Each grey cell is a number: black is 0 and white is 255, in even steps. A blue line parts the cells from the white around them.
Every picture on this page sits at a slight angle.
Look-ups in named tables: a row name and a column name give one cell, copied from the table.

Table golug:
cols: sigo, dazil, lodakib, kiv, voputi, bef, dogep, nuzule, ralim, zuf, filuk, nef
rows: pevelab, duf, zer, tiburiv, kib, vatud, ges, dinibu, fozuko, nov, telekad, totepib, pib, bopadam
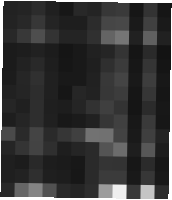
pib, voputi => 29
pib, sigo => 31
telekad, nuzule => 84
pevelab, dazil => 36
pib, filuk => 55
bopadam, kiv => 81
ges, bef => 38
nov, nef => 35
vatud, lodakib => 48
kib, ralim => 59
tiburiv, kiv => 28
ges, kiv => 32
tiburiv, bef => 25
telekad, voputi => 30
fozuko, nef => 23
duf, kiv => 36
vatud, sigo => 28
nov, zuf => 26
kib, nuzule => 47
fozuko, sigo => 30

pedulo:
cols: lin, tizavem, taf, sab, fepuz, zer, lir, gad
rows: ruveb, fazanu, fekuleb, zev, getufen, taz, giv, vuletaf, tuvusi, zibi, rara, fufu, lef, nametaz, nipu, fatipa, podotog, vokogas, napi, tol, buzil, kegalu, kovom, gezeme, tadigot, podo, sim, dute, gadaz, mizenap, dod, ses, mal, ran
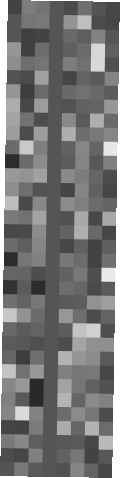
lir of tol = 79
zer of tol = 119
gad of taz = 131
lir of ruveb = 84
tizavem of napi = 117
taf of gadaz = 41
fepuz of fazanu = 148
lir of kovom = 75

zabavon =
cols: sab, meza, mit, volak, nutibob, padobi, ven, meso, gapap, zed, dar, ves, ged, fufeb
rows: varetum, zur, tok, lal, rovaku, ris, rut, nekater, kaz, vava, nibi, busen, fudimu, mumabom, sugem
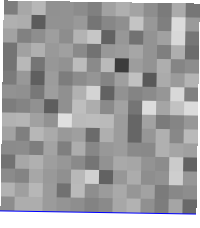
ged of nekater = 194
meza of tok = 129
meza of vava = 127
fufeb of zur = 154
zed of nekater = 117
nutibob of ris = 125
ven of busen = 117
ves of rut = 150
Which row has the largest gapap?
varetum

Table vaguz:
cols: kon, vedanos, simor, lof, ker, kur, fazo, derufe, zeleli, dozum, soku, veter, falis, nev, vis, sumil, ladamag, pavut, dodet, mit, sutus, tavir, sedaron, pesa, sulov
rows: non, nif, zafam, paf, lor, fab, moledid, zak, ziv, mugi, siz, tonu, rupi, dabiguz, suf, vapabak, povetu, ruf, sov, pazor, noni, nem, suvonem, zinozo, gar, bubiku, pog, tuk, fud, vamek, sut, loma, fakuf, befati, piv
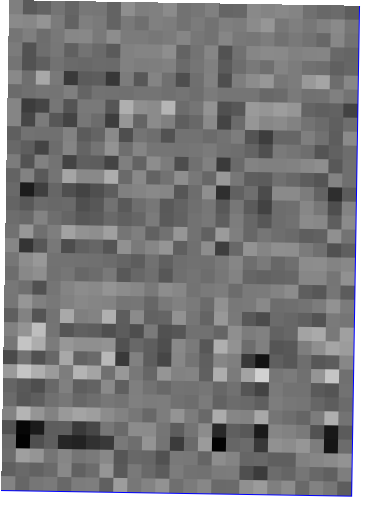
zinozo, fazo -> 93
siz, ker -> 133
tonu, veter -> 124
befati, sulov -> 126
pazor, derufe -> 121
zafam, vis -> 114
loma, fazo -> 49
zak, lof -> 118
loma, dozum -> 110
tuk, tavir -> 114
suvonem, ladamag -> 121
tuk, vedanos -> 89
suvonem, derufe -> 176
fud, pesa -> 93
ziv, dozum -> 100
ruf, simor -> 87
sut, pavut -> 88

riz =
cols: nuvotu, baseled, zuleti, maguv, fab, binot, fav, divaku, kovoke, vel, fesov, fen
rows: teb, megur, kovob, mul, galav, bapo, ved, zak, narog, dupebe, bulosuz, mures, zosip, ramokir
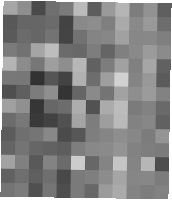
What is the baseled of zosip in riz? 111
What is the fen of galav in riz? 97
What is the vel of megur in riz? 137
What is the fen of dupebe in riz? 148
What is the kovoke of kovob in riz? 161
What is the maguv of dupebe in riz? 136
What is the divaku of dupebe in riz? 133
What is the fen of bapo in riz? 91
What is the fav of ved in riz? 138
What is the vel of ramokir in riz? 131
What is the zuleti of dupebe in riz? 117
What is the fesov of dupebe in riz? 124
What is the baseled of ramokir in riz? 123
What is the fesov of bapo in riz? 152
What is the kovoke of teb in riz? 181

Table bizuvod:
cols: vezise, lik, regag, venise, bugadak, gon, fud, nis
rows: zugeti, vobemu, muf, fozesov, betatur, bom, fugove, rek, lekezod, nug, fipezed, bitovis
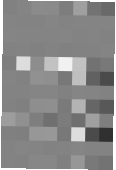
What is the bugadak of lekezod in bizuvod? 124
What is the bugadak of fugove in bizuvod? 129
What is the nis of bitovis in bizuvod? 115
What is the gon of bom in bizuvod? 191
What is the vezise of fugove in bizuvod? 131
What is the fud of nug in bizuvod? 75

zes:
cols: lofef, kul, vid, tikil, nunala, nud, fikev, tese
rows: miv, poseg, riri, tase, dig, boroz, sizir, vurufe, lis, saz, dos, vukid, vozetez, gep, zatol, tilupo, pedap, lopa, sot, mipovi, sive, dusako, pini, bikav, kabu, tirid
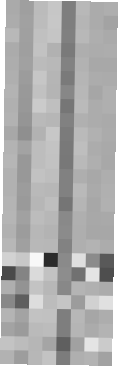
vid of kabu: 182
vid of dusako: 221
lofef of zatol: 180
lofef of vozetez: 177
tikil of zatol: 190
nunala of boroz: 122
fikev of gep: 170
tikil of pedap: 179
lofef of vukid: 182
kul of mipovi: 132
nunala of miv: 126
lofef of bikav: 163
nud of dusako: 156
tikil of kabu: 165

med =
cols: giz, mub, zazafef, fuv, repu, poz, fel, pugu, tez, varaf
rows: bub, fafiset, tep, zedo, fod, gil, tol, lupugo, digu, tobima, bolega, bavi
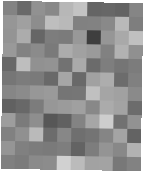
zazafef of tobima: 186
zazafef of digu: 142
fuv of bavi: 140
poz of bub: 195
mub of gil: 124
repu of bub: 183
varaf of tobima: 99
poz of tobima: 111
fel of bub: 101
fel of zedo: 154
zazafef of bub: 145

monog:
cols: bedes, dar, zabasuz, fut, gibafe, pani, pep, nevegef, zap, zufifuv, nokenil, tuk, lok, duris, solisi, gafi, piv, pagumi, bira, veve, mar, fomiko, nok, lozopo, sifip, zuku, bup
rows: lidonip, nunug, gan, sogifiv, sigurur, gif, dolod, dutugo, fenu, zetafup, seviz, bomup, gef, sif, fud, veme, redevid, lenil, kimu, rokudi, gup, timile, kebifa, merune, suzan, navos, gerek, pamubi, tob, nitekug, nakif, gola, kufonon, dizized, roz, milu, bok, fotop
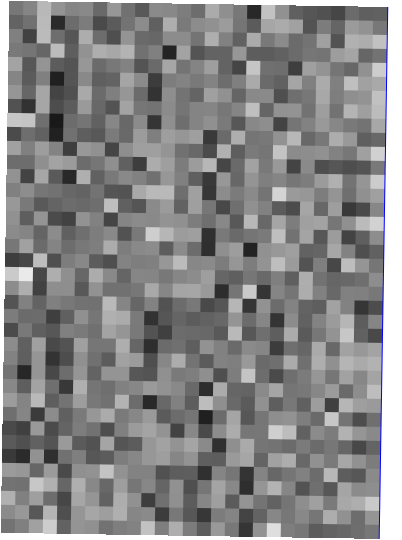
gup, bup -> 120
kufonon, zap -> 125
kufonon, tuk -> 158
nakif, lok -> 67
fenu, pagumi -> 136
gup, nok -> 129
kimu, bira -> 147
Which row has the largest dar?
rokudi

